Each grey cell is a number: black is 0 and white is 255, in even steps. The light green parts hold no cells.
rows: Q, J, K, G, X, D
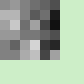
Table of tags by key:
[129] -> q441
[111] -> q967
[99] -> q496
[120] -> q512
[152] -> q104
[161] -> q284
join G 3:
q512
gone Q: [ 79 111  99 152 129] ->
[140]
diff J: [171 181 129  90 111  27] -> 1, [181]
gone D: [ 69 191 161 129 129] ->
[171]
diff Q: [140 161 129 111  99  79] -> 2, [152]
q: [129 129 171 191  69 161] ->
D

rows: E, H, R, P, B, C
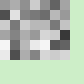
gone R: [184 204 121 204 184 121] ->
[195]
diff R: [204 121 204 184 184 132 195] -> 6, [121]
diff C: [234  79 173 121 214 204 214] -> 4, [132]

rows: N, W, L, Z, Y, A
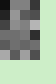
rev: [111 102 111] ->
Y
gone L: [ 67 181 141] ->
[129]
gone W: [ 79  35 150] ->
[91]
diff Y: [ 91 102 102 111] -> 2, [111]
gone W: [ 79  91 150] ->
[35]
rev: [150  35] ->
W

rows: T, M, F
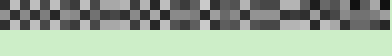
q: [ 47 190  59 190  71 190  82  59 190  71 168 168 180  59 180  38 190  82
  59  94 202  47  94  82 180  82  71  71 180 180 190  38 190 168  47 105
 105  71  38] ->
F
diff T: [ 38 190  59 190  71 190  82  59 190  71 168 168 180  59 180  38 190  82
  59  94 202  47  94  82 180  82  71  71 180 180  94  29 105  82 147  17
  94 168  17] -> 1, [47]
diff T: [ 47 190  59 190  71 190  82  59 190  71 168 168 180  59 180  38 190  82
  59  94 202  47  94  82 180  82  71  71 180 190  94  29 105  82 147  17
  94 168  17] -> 30, [180]

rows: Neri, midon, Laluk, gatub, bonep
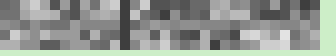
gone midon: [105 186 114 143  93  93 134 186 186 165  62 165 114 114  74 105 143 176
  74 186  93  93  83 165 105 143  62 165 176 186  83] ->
[195]
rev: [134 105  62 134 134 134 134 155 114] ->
Laluk
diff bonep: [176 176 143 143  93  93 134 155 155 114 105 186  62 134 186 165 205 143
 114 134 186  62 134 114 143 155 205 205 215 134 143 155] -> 21, [176]
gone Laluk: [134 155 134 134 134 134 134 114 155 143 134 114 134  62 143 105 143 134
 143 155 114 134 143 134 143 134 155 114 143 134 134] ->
[123]
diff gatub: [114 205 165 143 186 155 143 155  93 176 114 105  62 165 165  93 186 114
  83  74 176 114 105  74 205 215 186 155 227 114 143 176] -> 7, [155]
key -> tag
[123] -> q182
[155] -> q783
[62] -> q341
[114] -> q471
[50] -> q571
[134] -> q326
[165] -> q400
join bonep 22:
q341

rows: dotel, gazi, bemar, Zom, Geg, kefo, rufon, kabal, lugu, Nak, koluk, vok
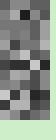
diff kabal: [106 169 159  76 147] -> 5, [136]
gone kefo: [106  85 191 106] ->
[147]
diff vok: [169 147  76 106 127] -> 2, [136]

